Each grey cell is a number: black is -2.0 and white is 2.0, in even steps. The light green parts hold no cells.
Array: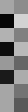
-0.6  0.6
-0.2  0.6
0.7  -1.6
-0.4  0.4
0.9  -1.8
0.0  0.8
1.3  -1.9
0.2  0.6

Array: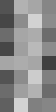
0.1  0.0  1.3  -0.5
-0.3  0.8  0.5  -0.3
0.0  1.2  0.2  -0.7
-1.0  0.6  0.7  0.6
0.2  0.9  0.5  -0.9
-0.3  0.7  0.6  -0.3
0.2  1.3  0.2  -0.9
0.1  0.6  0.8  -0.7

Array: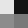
-0.1  0.2
-1.7  1.6

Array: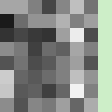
0.7  -0.4  0.5  -0.1  0.1  -0.7  0.2
0.0  1.8  -0.4  -1.0  -0.5  -0.6  1.1
0.3  1.0  0.0  -0.3  -0.6  -0.4  1.2
-0.7  0.5  0.0  -0.6  -0.8  -0.2  -0.7
0.0  0.6  -0.5  -0.3  -1.0  -0.1  0.2
-0.8  1.7  0.5  -1.2  -1.1  -0.9  -1.2
0.5  0.0  0.8  0.3  0.3  -0.3  -1.6
-0.2  1.0  0.1  -0.9  0.0  0.6  0.6

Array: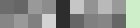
-0.4  0.1  0.0  -0.4  -1.3  1.3  0.0  0.4  0.1
0.4  0.9  0.3  1.1  -1.3  0.2  0.4  -0.4  -0.3

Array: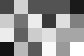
2.0  0.4  1.9  -0.6  0.9  -1.7
0.6  0.6  1.5  1.2  -0.5  1.7
0.0  1.5  -1.1  1.7  -0.2  1.2
-1.6  -0.7  -0.7  -0.7  1.3  -0.9

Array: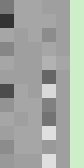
0.5  1.5  0.5  0.5  0.4
0.5  0.4  0.6  0.6  0.2
0.5  1.5  0.6  0.6  0.5
0.5  -0.2  0.6  0.5  0.6
0.5  0.0  0.6  0.6  0.3
0.5  1.4  0.5  0.6  -0.8
0.5  -0.4  0.5  0.5  0.5
0.6  0.8  0.5  0.5  0.6
0.5  0.6  0.5  0.5  0.1
0.5  0.2  0.6  0.5  0.6
0.5  0.6  0.6  0.6  -1.2
0.5  0.5  0.6  0.6  -0.1

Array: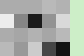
-1.7  -0.9  1.2  0.4  0.9
0.9  0.6  0.8  0.6  0.7
1.4  0.3  -1.6  0.1  1.7
0.8  0.9  0.7  0.7  0.7
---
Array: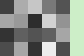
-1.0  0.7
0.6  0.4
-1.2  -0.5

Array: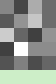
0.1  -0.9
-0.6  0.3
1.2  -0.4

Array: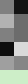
0.0  -1.7
0.8  -0.3
0.0  -0.3

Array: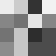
1.7  1.2
0.1  -0.2
-0.2  1.1

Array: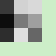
-1.1  1.3
-1.8  -0.1
-1.3  1.5

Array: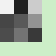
1.8  -1.5
-0.9  -0.6
-0.8  -0.2

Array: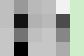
1.0  0.4
1.0  -1.7
1.1  -0.2

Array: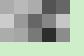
0.7  0.9
1.2  0.4
0.7  0.6
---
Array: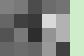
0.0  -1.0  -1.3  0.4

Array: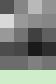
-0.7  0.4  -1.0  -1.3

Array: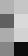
0.8  1.4

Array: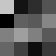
1.1  -0.5  0.0  -1.1

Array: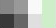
0.1  -0.4

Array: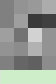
0.0  0.5  1.3  0.3

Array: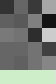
-1.2  -0.6  -1.3  -1.0

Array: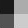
-1.6  1.2
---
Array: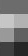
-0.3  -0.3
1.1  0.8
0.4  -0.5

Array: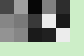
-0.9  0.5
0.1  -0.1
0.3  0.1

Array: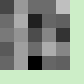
-0.9  0.4
-0.3  0.7
-0.1  0.3

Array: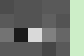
-0.8  -0.7
-0.6  -0.7
-0.2  -1.6

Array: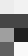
1.7  1.8
-0.9  -0.9
0.5  -1.5

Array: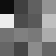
-1.8  -1.0
1.7  -0.8
-0.2  0.0
